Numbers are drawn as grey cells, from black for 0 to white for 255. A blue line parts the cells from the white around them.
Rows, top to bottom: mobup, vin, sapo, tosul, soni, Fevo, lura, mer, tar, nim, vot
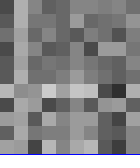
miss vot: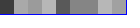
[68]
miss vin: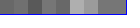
[148]
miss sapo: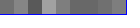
[82]
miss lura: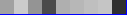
[141]
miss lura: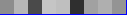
[203]

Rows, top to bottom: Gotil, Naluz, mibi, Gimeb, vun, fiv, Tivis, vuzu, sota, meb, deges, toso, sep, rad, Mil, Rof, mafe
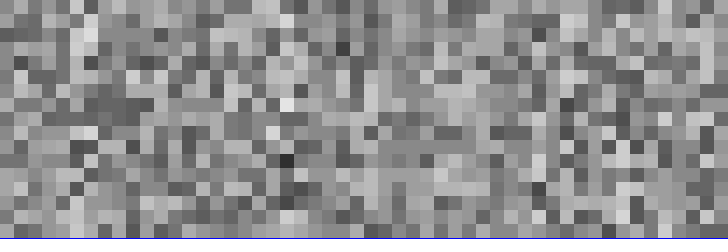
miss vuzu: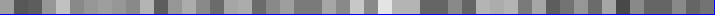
[144]
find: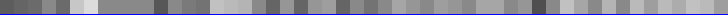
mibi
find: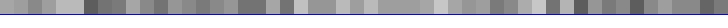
sep
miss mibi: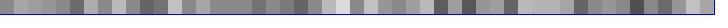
[199]
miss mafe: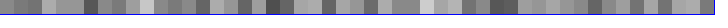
[129]

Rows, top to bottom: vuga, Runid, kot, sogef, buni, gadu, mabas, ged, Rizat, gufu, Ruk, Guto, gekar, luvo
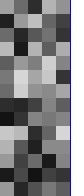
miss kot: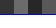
[114]
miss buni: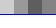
[126]
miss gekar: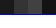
[73]

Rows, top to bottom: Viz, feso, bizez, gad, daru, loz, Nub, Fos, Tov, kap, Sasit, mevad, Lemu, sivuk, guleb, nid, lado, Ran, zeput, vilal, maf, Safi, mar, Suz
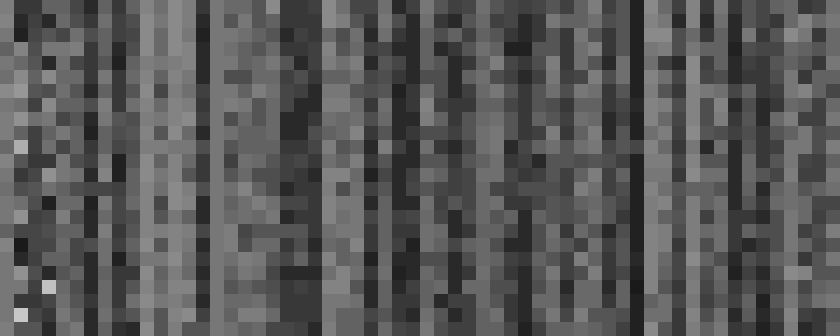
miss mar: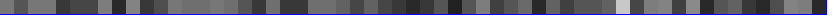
[91]
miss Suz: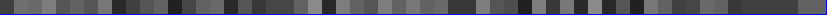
[48]

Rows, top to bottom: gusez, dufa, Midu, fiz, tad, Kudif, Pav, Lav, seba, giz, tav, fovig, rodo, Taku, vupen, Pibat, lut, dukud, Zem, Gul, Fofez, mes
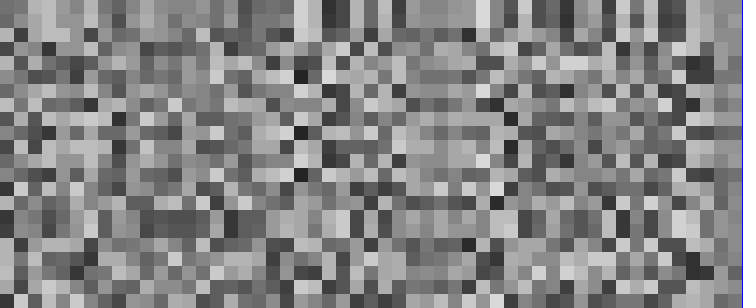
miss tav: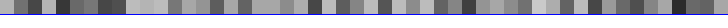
[194]
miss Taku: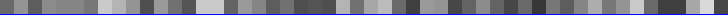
[126]
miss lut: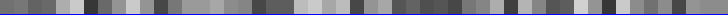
[160]

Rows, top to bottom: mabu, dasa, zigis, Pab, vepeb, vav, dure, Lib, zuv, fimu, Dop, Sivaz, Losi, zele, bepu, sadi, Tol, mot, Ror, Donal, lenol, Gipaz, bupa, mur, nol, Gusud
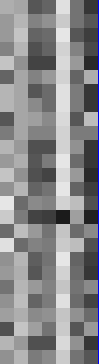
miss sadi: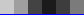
[33]
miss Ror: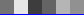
[94]
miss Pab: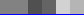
[73]

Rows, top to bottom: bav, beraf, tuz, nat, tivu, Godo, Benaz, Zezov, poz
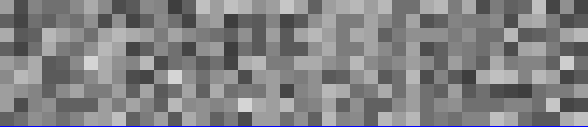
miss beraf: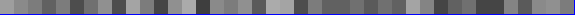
[83]
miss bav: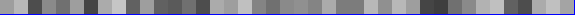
[105]
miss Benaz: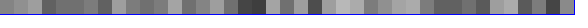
[118]
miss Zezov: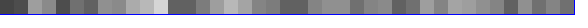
[198]
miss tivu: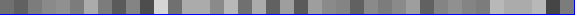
[206]
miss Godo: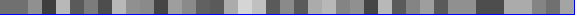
[151]
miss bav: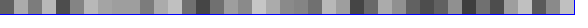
[178]

